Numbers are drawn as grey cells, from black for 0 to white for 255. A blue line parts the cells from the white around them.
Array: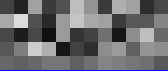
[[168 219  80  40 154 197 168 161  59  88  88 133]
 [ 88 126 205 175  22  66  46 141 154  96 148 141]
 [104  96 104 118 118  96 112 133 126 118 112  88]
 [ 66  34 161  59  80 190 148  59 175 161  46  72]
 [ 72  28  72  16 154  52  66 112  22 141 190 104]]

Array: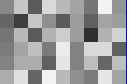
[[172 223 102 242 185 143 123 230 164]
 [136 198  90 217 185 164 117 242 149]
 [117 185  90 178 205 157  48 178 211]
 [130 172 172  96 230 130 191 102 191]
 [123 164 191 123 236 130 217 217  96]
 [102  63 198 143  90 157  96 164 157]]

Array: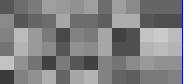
[[130 187 153 122  72 130 122 167  65  79 195 203 187]
 [116 180 153 138  86 145 138 167  79  79 180 187 180]
 [195 145 116  65 122  86  65 130 116 138 153 145 145]
 [ 58 130 145 173 101 167 180 130 101  94 122 122 130]
 [ 86 108 122 159 153 145 159 108 159 138 101 101 101]
 [138  86 101 108 167 108 108  94 173 173  86  79  79]]

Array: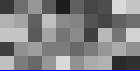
[[197 197  89 164 117 138  63 185 117 211]
 [177 164  96 191 138 132  83  69  96 110]
 [ 63 145 157 124 124 104 124 151 171 145]
 [191 124 104 151 218 145 171 177  42  48]
 [ 55 110 151  89  29  96  69  77 218 197]]

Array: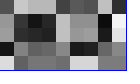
[[ 81 200 184 184  66  89  81 192  46]
 [ 20 130  97 103 136  26  33 103 136]
 [220  97 118 118 110 214 214 124 124]
 [151  54  20  39 192 144 144  12 243]
 [157  46  39  33 192 151 157  26 228]]

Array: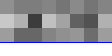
[[200 177  60 192 163  97  82 177]
 [144 125 125 132 117 138 117 132]
 [157 103 103 132 144 150 109 157]]

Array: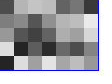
[[ 36 221 160 227 166 189 152]
 [ 77 181 196 189  99 118  57]
 [126 138  85 144 181 189 234]
 [152  85  65  99 174 160 215]
 [221  36  93  44 105  77 132]]

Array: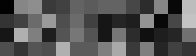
[[ 22 176 127  30  84 119  84  22 119  44  16  30  37 113]
 [  2 134 142  58  65  99  91  99  99  71  44 134   8 189]
 [ 52  65 107 154  78 107  65  22  37  30 148   8  71 195]
 [ 78  52  84  78 176  91  91 127 169  58 127  37  65  52]]

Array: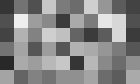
[[ 80 238 157 137  59 170 123 230 215  80]
 [ 67 178 130 207 192 100  59  92 215  59]
 [ 40 170 157 184 199  53 184 137 108 144]
 [115 164  86 157  86 178 170 150 123  86]
 [ 53 115  80 199 123 108 207 150  92  67]
 [164 100 130 115 144 144 164 108  92 170]]
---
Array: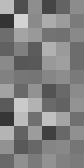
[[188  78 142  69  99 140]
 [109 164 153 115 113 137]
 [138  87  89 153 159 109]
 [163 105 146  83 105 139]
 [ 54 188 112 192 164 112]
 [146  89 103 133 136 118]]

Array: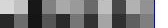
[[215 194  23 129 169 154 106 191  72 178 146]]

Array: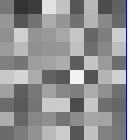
[[120  52  61 225 194  87 183  76  97]
 [143 207 148 153 167 197 102 126 206]
 [128 117 157 163 172  93 196 155 109]
 [159  94 120 161 136 126 171 144 112]
 [173 104 135 142 116 140 166 163 116]]

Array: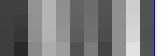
[[ 65  65 147 180 142 100 109  84 143 205  82]
 [ 62  55 144 179 147  93 113  77 144 214  81]]

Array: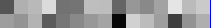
[[ 85 176 185 219 114 116 190 189 101 151 137 162 229 187 202]]

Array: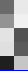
[[106 233]
 [227  83]
 [ 31 198]]
